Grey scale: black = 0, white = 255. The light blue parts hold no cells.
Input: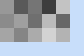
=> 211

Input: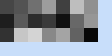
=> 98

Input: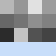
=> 82

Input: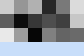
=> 100

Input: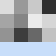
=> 104

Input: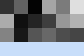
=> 77

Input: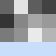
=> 234

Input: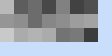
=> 121

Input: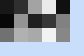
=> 242

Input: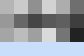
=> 117
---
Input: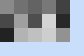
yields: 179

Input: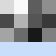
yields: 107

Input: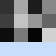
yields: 122

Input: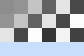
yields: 72

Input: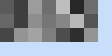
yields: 148

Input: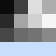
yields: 107

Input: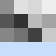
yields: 114

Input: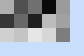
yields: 196

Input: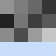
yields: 76
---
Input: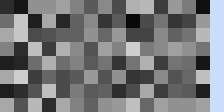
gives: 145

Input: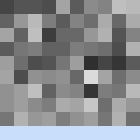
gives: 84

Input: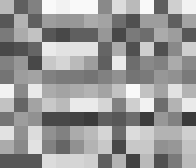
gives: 129

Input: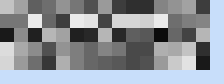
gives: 95

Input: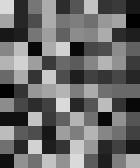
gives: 118
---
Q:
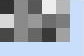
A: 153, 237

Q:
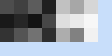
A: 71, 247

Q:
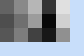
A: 156, 224

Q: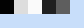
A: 250, 250

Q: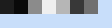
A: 239, 239

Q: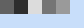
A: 220, 220

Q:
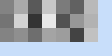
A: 232, 232

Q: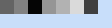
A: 149, 218

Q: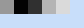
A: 48, 218

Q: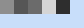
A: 107, 213
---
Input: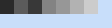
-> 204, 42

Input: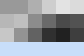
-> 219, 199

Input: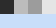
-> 229, 44

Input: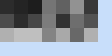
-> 56, 176

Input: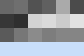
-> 75, 90

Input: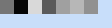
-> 145, 117

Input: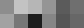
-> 111, 162

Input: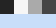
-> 69, 36

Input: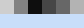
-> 179, 206

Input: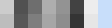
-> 237, 189
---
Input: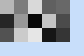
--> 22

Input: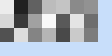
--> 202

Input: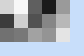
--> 148

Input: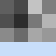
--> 167

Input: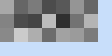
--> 155

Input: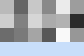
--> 249

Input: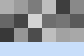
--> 162
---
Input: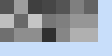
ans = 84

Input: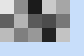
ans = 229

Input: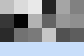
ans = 192

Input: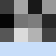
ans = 60

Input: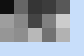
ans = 15

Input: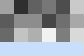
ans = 162

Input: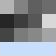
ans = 180

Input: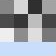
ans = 134
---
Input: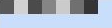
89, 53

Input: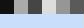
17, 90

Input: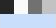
38, 194

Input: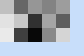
192, 213

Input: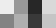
237, 197

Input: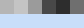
181, 111

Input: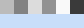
187, 58

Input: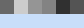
104, 84
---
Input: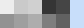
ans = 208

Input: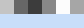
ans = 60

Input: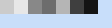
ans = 136

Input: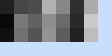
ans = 76

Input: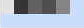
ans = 98

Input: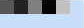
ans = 128
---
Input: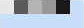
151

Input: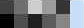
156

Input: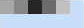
107

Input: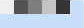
196

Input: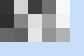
114

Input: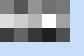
113

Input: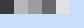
105

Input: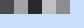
191
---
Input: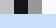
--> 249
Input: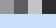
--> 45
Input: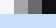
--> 17
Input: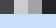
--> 36
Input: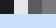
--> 122
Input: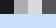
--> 86
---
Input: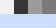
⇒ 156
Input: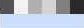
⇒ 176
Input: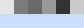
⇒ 105
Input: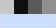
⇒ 90
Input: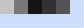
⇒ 20
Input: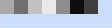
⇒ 194
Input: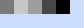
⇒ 158
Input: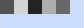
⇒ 35
